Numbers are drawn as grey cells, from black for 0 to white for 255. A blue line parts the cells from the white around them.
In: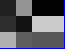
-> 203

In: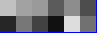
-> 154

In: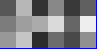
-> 171

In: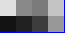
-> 123

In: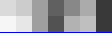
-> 159

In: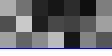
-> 30
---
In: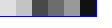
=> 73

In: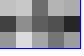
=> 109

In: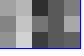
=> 47

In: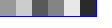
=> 89

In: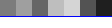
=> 102

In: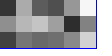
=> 92

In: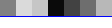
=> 198
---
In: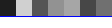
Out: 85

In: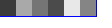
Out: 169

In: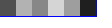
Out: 178

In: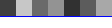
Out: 106

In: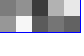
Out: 151

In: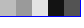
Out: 188

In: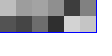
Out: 69
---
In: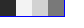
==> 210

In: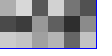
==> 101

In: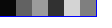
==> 212

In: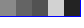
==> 210

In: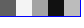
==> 17

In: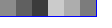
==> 173
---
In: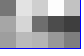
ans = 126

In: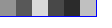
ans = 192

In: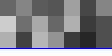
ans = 79

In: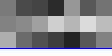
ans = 130

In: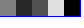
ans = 1

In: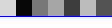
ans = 83

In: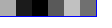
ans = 112
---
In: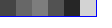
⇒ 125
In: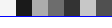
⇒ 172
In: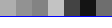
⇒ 131
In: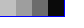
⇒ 108
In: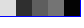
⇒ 94
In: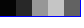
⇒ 151
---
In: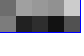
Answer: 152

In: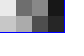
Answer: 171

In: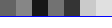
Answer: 134

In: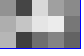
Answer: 217

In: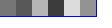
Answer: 147

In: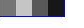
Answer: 88

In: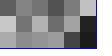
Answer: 178

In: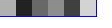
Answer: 141

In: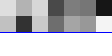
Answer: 215

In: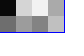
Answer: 192
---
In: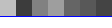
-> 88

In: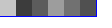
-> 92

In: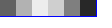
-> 127

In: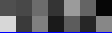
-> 38

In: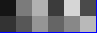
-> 59

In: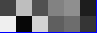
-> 53
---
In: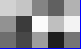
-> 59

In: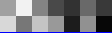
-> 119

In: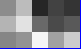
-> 226

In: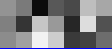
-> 52

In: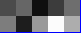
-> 29

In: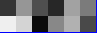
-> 212

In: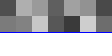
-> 130

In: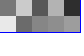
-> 107

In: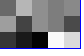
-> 67
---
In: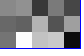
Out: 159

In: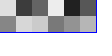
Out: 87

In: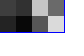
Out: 106

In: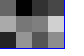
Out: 208

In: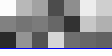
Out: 176

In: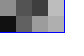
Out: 189
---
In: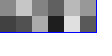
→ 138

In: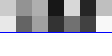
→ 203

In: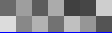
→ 106

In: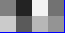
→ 127

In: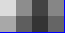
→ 220

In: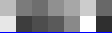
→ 188

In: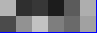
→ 181

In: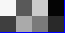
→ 247
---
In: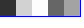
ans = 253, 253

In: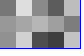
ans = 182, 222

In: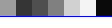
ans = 128, 244

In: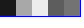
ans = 236, 236

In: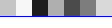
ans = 175, 247

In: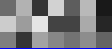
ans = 67, 229

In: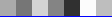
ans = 132, 252
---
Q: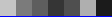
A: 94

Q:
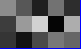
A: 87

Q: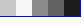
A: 138

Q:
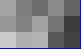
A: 131

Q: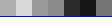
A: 138

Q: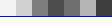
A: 125

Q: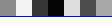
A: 140

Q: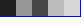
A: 151

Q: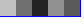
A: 111

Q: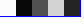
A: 81
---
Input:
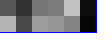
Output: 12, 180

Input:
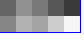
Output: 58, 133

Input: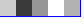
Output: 178, 205

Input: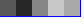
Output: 169, 88

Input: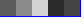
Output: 67, 92

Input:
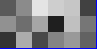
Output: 65, 51
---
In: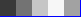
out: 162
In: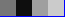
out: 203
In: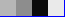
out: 234
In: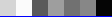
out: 5
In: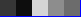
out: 108
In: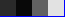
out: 226
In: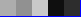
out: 45
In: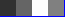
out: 128
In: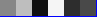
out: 73
